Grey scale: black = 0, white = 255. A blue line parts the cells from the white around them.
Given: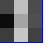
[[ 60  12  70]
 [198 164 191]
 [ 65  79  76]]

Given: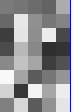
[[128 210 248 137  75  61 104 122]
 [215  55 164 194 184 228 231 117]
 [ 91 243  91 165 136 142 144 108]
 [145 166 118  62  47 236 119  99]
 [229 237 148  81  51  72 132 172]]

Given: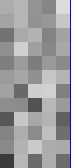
[[ 59 138 131  87 142 162 155 126 144 115 163 173]
 [183 178 173 198 140 105 166 155 208 169 181 182]
 [106 201 139 167  82 206 144 125 160 178 146 148]
 [173 172 191 180 184 209 197 154 135 131 152 134]
 [109 169 111  96 154 128 179 138 168 162 198 220]]

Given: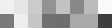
[[122 240]
 [238 229]
 [198 203]
 [112 147]
 [111 194]
 [169 136]
 [169 187]
 [ 63 249]]

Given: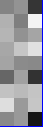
[[137 222 194 102 164 167 181 177 132]
 [153 154 186 161 139 198 146 127 147]
 [ 22 198 196  50 137 225 165 243  53]]

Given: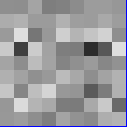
[[152 151 197 176 164 201 154 172 143]
 [157 219 133 162 141  63 223 177 142]
 [142 180 190 144 188 204 118 155 164]
 [126 169 212 153 163 162 152 155 126]
 [164 124 152 187 132 126 207 177 129]
 [146 123 149 168 144 124 180 158 140]
 [138 169  90 142 155  44 196 156 156]
 [174 201 124 163 135  87 210 169 156]
 [179 105 177 178 146 222 142 157 151]]
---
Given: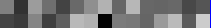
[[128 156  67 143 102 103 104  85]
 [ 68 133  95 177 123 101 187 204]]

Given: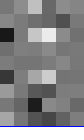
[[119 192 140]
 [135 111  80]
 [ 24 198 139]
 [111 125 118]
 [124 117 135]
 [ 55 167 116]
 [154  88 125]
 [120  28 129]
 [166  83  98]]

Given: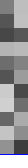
[[126]
 [ 85]
 [ 71]
 [180]
 [109]
 [ 84]
 [203]
 [208]
 [102]
 [196]
 [146]]

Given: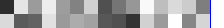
[[ 45 155 157 208 117 249 218 126]
 [218  98 154 162  80 209 254 213]]

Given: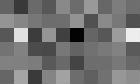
[[ 99 106 137 153 125]
 [148 119 110  81 120]
 [ 87  60  64 101 156]
 [115  75 120 113 130]
 [129 124 105 109 120]
 [102  58 162  96 151]]

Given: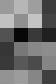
[[154 158]
 [193 196]
 [ 82  57]
 [ 54 136]
 [ 57  75]
 [147 134]]

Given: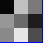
[[  7 122]
 [151  29]
 [137  77]]

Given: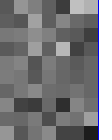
[[ 88 127  60 178]
 [ 94 162 134  94]
 [120 142  96  62]
 [ 90 159 183  88]
 [123  84 104 102]
 [124  88 103 103]
 [102 137 106 103]
 [134  59  46 111]
 [106 122 124 159]
 [150 116  67  28]]

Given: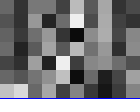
[[103 120  65  89  51]
 [ 83 152 108  76  65]
 [ 98 111  52 140  71]
 [107  91  88 113  47]
 [ 68 159 238 135 109]
 [103 116 192 106  70]
 [194 104  64  56  60]]
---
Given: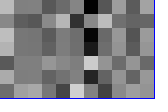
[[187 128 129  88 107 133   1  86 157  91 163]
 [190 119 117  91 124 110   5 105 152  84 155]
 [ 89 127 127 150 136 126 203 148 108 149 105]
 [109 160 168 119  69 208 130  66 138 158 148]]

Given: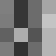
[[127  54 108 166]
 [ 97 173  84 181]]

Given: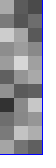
[[170  91  74]
 [205 166  89]
 [156 215 160]
 [145  90  96]
 [110 136 150]
 [165 116  95]]

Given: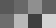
[[ 88 104 143  96]]

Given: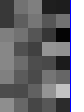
[[ 56 114 127  31  29]
 [127 114  85  54   4]
 [135 108  77  73  27]
 [ 76  74  97 148 194]]

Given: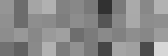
[[149 108 165 177 130 136 121  49 122 170 136 178]
 [141 152 136 154 160 110 123 138 129 142 135 156]]

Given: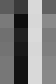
[[ 92  58 217  97]
 [112  32 218 124]
 [120  19 217 134]]

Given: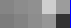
[[133 140 144 206 156]]

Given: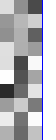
[[221 143  74]
 [144 176  96]
 [222  71 249]
 [ 42 106 227]
 [235 115 251]]
